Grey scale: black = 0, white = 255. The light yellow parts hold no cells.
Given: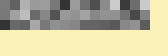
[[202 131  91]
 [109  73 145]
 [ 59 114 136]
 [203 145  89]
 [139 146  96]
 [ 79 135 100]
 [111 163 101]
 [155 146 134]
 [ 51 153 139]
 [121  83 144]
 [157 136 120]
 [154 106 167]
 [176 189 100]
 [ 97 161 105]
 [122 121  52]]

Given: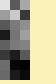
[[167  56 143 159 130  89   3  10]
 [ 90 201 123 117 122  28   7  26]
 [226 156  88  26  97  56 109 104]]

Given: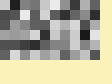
[[ 97  46 173 227 180  84]
 [176 138  79  25 131 194]
 [ 58 101 214 204 206 157]
 [145  49 178 139 131  98]
 [235  91 210 200 131 185]
 [199 210  94  48  97 160]
 [117  92  96 212  45 202]
 [129 233 133 162  62 142]
 [ 31  84 155 154  80 215]
 [204  75  82 162  80  97]]

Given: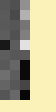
[[144 177 117 127 225  89  10  10  69   7]
 [ 80  73  86  81  92  87 102  93  87 104]
 [ 87  90  89  93  24  93  89 111 100  85]]

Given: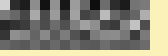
[[122 174  77 122 107]
 [116 101 194  59  96]
 [ 27  80 134 120  90]
 [ 44 103  58 140  94]
 [109 187  69 138 109]
 [ 14  78 143 124  89]
 [104  67 161  59  91]
 [156 162 127  82 107]
 [ 23  56  80 124  87]
 [146 155 108  90 105]
 [ 18  74  76 137  89]
 [141 169 106 100 107]
 [ 29  70  60 133  89]
 [ 44 104  50 143  94]
 [209 123  39  53 103]]

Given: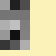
[[ 77 117 126 129 174]
 [ 32 117 192  17  87]
 [159 117 175 152  54]]
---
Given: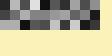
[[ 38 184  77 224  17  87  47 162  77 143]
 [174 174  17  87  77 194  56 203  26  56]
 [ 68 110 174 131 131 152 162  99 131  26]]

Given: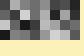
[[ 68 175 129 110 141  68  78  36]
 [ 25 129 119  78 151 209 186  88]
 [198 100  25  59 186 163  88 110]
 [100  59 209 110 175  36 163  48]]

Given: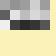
[[ 95 227 189 216 198]
 [168 147 157 207 157]
 [239  65  43  53  85]]

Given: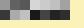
[[ 56 171 192  25  68  35  46]
 [152  98  88 214 203 192 162]]

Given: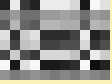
[[ 34 235  55  34 235 235 235 215  25 247 224]
 [ 67 204  78  55 215 215 215 194  55 235 204]
 [ 90 182 101  90 182 182 173 173  90 182 173]
 [122 154 112 112 154 154 163 154 112 154 145]
 [145 122 134 145 134 122 134 122 145 134 122]
 [204  67 194 204  67  67  78  78 215  55  78]
 [224  45 204 224  45  45  45  67 235  34  55]
 [247  25 224 247  25  25  34  45 247  15  34]]

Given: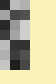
[[ 40 188 176]
 [ 60 164 206]
 [ 40 153 206]
 [164  72  81]
 [176  60  81]
 [188  51  51]
 [197  30  72]]

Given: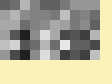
[[191 210  85 109 181 109 231  97  97  73]
 [159 181 139 130 130 121 191 121 130 109]
 [169 169 109 130 139 169 159 121 139  97]
 [ 97 109 181 130  97  97 121 150 150 150]
 [159  85  32 139 220 169  73  85  63 181]
 [150  73  32 139 220 159  63  85  63 191]]
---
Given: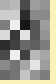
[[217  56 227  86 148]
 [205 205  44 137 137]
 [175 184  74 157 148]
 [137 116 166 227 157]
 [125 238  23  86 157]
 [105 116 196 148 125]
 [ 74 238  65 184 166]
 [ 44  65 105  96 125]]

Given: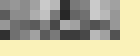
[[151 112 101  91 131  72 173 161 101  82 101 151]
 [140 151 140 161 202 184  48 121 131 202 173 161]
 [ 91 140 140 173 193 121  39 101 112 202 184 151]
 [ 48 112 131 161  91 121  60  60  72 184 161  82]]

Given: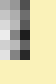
[[236 131  29]
 [226 131  40]
 [217 186  89]
 [208 186 100]
 [197 174 110]
 [174 151  80]]

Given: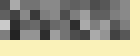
[[202  45  96 105  66 105 115  45 170 126 158  87 126]
 [126  35 148 148  45 158 115  77  66 170 148  66  87]
 [ 96  66 137  57 126 137  77 126 158  96  96 126 137]
 [ 77 170 115 115 137 137 105  96 105  77  87 115 137]]

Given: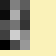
[[ 84 116  52]
 [ 62 206 140]
 [ 28 128  93]
 [ 10 174  62]
 [  0  72 152]]

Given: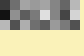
[[184  81 174 111  93 154 122  81]
 [ 58 111 164 154 164 133 102 184]
 [ 18 144  93 122 223 133  69 212]]

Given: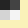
[[212 244]
 [ 36  67]]

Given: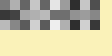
[[186 135  91 208  91 238 176  46 208  56]
 [123 176 101 198 101 229 156  46 198  79]
 [ 56  67 167 176 186 111 111 146 156 135]]

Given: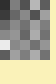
[[235 137 149 114 149]
 [137 149 103 172 114]
 [103 137 114 160 126]
 [ 93 160 126 172 114]
 [ 59 103 137  82 160]
 [ 47 126  82 183  93]]
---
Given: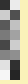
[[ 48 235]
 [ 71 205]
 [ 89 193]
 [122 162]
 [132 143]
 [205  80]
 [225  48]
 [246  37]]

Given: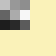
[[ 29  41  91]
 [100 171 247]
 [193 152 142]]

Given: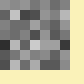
[[ 46 183  98 203 160 160  57]
 [ 79 183 109 171  89  89 138]
 [ 89 119 160 129 138  98 148]
 [ 98 194  69  79 148 129 183]
 [119 109 129  79 148  89 119]
 [129 109 109 160 119  98 148]
 [148 138 148 119 138 109 129]]

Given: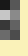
[[ 24  87]
 [ 56  98]
 [107  76]
 [198 138]]

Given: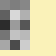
[[ 44 155  86]
 [ 96 216 176]
 [117 194 185]
 [135 126 135]
 [167  75 205]]

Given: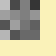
[[ 84 159 117  96]
 [159 139 127 149]
 [182  84 105 105]
 [192  73 127  53]]

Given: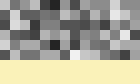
[[ 75 219 189  57 128 128  84  84  75 107  66 161 116 161]
 [ 84 189 116 116 170 170  95 241 198 189 128 107  66 161]
 [ 95 210  95  95 116 107 189 149  95 180 128 231 198 149]
 [180  95  84  66 180 149 180  84 140 128 189 128 231  75]
 [198 116 149 189  66  36 149  75 161 140 140 210 140 140]
 [210 128 170 170 107  36 161  66 161 116 107 198 170 170]]

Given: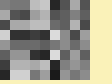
[[ 38 208 208 119 158  26 149 119 140]
 [ 61 179 179 169 189  38 128 149 128]
 [ 73 169 169 189 189 107  95 179  73]
 [ 95 149 149  49  38 219  95 158  95]
 [128 119 119 189 199  38  83 169  83]
 [149 107 107 107  95 119 140 107 140]
 [169  83  73 158 179  83  95 128  95]
 [208  49  49  61  49 219 140  73 158]]
